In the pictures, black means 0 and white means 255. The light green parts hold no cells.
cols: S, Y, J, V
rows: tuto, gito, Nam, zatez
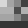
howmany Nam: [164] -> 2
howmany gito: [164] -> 0
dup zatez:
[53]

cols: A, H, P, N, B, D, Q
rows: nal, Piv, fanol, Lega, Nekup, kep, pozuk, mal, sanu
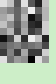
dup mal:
[59]
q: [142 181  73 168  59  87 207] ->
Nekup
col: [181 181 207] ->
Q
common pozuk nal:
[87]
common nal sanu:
[223]
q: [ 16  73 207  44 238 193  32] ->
kep

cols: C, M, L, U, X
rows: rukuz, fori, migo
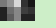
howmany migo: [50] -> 0
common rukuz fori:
[50]

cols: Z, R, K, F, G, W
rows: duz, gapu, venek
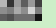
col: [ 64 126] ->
W
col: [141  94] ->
Z

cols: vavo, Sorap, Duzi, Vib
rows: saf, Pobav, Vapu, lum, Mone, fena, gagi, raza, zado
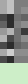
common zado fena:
[74]
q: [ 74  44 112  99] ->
Vapu

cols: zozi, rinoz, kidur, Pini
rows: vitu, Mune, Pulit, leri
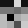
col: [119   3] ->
rinoz
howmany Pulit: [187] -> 2
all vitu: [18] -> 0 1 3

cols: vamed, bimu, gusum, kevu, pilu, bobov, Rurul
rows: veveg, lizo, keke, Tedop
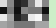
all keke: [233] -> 0 4
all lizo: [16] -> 0 2 6
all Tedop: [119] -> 2 3 4
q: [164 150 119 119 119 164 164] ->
Tedop
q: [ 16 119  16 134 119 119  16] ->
lizo
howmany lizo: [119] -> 3

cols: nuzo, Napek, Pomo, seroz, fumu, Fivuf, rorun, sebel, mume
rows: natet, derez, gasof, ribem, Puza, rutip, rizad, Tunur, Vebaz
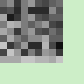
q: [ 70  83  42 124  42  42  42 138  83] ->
derez
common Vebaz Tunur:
[196]
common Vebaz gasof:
[168]
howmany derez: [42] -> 4
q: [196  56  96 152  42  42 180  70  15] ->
rizad
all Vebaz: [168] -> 0 1 2 7
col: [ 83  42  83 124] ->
Fivuf

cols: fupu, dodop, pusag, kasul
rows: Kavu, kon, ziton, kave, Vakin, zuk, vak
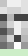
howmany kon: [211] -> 2
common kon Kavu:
[225]
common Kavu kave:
[240]
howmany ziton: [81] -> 0
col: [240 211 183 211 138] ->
dodop
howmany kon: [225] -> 2

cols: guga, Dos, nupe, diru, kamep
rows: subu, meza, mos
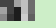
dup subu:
[67]
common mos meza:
[29]

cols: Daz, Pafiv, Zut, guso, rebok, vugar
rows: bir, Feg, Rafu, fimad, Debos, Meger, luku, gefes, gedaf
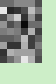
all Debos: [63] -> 3 5
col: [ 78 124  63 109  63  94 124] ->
vugar
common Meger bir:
[109]
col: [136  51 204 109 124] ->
Zut
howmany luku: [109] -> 0

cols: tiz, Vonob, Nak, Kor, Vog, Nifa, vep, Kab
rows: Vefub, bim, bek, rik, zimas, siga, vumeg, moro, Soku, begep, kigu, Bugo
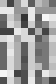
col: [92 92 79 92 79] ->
Kor
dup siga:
[217]
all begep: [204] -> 4
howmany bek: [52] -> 1
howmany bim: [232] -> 3
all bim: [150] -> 2 3 5 6 7
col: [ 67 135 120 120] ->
vep

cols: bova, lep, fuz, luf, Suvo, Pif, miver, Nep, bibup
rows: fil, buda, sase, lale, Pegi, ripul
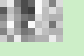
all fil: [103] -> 4
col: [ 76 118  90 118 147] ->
luf

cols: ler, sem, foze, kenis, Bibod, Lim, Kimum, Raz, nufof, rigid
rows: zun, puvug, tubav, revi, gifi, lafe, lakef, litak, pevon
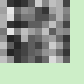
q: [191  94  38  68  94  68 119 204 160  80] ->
lakef
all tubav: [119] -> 3 4 7 9

